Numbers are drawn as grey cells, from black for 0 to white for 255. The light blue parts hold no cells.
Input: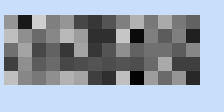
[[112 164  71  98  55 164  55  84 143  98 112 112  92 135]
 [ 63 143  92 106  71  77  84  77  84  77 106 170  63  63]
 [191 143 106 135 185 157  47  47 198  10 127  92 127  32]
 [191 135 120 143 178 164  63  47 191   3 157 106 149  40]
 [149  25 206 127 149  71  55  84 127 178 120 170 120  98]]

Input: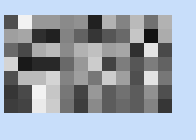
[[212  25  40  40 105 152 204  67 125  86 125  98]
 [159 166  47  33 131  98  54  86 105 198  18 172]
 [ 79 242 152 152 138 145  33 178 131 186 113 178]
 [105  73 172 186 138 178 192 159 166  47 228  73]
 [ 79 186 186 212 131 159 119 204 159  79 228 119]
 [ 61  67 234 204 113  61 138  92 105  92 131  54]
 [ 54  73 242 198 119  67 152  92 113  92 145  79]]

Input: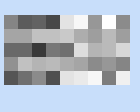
[[105 105  57 119 111 221 180 186 215]
 [133  91  98  72 227 247 151 254 139]
 [ 85 111 139  79 227 234 247 125 240]
 [145 193 180 186 173 165 139 151 133]
 [165 165 193 193 201 173 158 186 158]]

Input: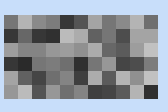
[[ 55 103  55  48 187 172  97 118  77 164 164]
 [164  97  69 111 132  63 172  91 180 144 193]
 [151 187  84 151 111 132  63  69  91 180  48]
 [ 55  42 118 124 111  48 118 151  69  77 124]
 [157 132 132 151 157 144 172 103  91 157 193]
 [118 180 138 124  55  84 164 118 138 180 111]]

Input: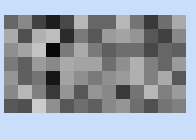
[[102 136  65  29  72 183 102 102 183 116  57 110 170]
 [149  95 116  22 163 143 122 143 155 176 128 170  87]
 [136 183 128  57 149  87 149 136  57 116 183 128 155]
 [122  95 155 136 170 163 163 110 143 176 128 102 155]
 [170  80 176 189  43 122  87 155 163 149  87  65 136]
 [143 163 196   8 122 170 122  95 110 110  72 102  95]
 [ 87  80 204 143  87 110  95 136 149 110  80 116 128]]

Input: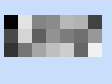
[[ 73 213  95 146 124 111 152]
 [  3 227 132 139 184 178  66]
 [ 51 117 166 191 205 103 241]]

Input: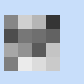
[[167 146  90 196]
 [ 77 119 111  98]
 [134 208 182  53]
 [126 235 220 202]]
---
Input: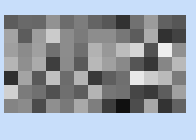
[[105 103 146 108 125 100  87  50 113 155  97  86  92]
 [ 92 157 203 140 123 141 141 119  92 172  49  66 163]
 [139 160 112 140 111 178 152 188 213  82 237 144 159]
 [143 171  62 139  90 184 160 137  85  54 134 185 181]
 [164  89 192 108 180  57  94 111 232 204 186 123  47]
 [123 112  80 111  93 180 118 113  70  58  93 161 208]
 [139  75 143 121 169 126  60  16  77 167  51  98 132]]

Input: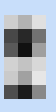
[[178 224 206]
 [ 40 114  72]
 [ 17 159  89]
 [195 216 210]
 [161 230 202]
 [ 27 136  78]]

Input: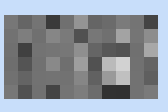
[[101 116  58 112 148 101 107 123 116  68 119]
 [126 112 134 122  81 119 112 163 117 141 114]
 [ 64 115 117 119 143 101  87  82 112 168 112]
 [ 84 113 137 111 158  81 186 210 113 100 110]
 [100 114 115 114 134  97 154 192 114  95 113]
 [ 81 113  68 116 125 108  50  49 114 122 119]]

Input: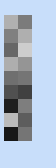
[[123 176]
 [175 128]
 [205 103]
 [149 174]
 [117 111]
 [ 64  80]
 [126  31]
 [ 93 187]
 [117  23]]

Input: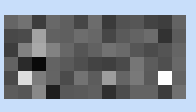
[[114  61 104  95  70 108  58  82  86  67  62  99 101]
 [ 75 162  97  95 109 103  70  90  99 108  50  92  72]
 [129 169 130 103  85  97 114 106  86  75  84 101  61]
 [ 42   9  99  90  79  67  63  74 118  92  79 105  99]
 [221 124 100  75 115  92 157 101 121  90 254  99  74]
 [ 86 137  30  88  90  95  47  76  99  99  60 112  92]]

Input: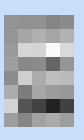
[[145 145 133 138 147]
 [166 176 165 178 149]
 [214 212 250 217 154]
 [136 139 101 149 158]
 [207 172 190 186 139]
 [124 166 155 151 172]
 [ 85  66  34  65 211]
 [134 162 170 157 157]]

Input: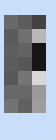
[[ 92  66 105]
 [112 184  91]
 [ 99  22  94]
 [ 87  22  92]
 [117 215  88]
 [104 153 104]
 [ 97 157 115]]

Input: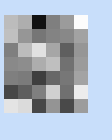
[[174  17 127 155 252 188]
 [150 118 131 136 162 192]
 [188 225 166  95 150 127]
 [141 173 191 113 155 137]
 [123  62 103 119 163 127]
 [ 94 127 208 112 236  71]
 [219  71 148  73 156 228]]

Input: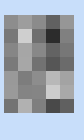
[[157 139  97 150 141]
 [207 111  44 128 120]
 [166 136  99 119 134]
 [167 114  86 107 122]
 [125 141 184 163 153]
 [132 133 204 169 154]
 [177 127  73  96 115]]
